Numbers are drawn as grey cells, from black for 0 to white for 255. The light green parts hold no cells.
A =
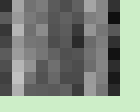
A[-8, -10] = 47
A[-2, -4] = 75
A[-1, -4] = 60
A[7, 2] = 95
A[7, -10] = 71
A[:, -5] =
[78, 97, 92, 88, 80, 84, 75, 97]
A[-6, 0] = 55
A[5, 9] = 45
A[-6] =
[55, 181, 112, 140, 83, 92, 57, 149, 118, 89]
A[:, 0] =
[47, 92, 55, 69, 92, 79, 64, 71]
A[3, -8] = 118
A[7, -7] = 93
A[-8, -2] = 134
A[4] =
[92, 156, 133, 118, 98, 80, 84, 114, 132, 18]
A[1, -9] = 154
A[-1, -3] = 156
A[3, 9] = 49
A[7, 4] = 90
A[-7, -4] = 84
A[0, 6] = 97

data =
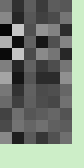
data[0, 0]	109
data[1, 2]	87
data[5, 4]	77
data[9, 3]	93
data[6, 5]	144
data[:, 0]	[109, 136, 5, 175, 10, 127, 165, 119, 106, 66, 74, 136]
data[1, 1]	38
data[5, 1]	38
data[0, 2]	93
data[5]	[127, 38, 98, 58, 77, 117]
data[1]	[136, 38, 87, 65, 75, 117]
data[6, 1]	21
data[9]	[66, 111, 86, 93, 102, 83]
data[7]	[119, 50, 97, 75, 79, 102]
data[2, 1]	198
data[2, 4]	130
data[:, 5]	[87, 117, 44, 132, 39, 117, 144, 102, 113, 83, 92, 111]
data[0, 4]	92

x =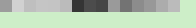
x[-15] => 156
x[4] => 196
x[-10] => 187
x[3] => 197

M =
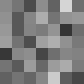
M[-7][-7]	138
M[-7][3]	141
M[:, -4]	[141, 173, 124, 160, 70, 104, 134]
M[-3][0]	55
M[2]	[152, 88, 132, 124, 148, 53, 110]
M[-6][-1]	152
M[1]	[145, 88, 134, 173, 116, 147, 152]
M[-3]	[55, 136, 142, 70, 111, 134, 130]
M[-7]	[138, 117, 75, 141, 98, 213, 110]
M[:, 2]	[75, 134, 132, 78, 142, 156, 102]
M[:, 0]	[138, 145, 152, 159, 55, 116, 97]
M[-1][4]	203
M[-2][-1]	123

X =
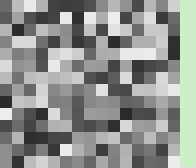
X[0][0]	106
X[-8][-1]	162
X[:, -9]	[63, 47, 71, 55, 205, 108, 204, 118, 88, 85, 86, 155, 177, 138]
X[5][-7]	154
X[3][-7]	177
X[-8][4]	181
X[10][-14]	107
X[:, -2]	[133, 59, 199, 204, 186, 80, 216, 213, 169, 150, 204, 132, 66, 101]
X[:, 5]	[61, 232, 140, 143, 223, 173, 190, 152, 128, 132, 180, 71, 236, 122]
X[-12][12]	200
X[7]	[100, 159, 104, 210, 135, 152, 118, 138, 225, 78, 72, 195, 192, 213, 232]
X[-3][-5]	106
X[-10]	[173, 126, 140, 77, 209, 223, 205, 104, 172, 174, 234, 234, 236, 186, 45]
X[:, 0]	[106, 90, 180, 130, 173, 218, 185, 100, 44, 237, 73, 108, 142, 143]
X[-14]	[106, 189, 233, 178, 65, 61, 63, 80, 137, 184, 145, 74, 182, 133, 209]
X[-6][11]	102
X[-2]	[142, 106, 75, 125, 55, 236, 177, 151, 61, 131, 177, 102, 118, 66, 183]
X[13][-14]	51
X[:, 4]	[65, 67, 160, 65, 209, 232, 181, 135, 126, 219, 177, 70, 55, 179]
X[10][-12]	111
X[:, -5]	[145, 69, 201, 99, 234, 163, 219, 72, 98, 42, 216, 106, 177, 180]
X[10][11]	157
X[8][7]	136
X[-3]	[108, 180, 45, 50, 70, 71, 155, 149, 181, 194, 106, 134, 187, 132, 158]
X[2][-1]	96

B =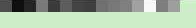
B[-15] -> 78
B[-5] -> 127
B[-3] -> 248
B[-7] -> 112
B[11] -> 161

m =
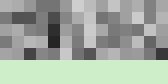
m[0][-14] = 178
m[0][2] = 150
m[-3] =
[161, 172, 131, 123, 46, 157, 133, 203, 168, 121, 128, 118, 194, 159]
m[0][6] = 206
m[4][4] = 123
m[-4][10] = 160
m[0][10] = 161
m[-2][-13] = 162
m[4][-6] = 167
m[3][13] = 153
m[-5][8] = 161
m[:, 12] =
[129, 129, 194, 101, 120]
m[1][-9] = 134
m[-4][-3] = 203
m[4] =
[164, 157, 68, 134, 123, 200, 114, 85, 167, 181, 152, 155, 120, 56]
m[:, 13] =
[167, 180, 159, 153, 56]
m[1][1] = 83

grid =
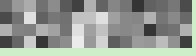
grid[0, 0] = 113
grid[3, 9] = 93
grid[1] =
[74, 114, 224, 98, 119, 113, 193, 194, 223, 160, 136, 134, 177, 118, 137, 105]
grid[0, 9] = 134
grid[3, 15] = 61
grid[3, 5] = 141
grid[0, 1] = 153
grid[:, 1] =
[153, 114, 131, 102]
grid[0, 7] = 176
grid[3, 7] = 153
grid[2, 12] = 53
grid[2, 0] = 177
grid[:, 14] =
[119, 137, 114, 145]
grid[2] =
[177, 131, 128, 178, 162, 115, 223, 160, 193, 141, 136, 141, 53, 108, 114, 176]
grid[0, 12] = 97

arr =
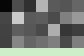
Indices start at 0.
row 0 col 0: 6
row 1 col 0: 70
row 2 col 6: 62
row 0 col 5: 85
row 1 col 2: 90
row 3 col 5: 73
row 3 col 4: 127
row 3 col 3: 112
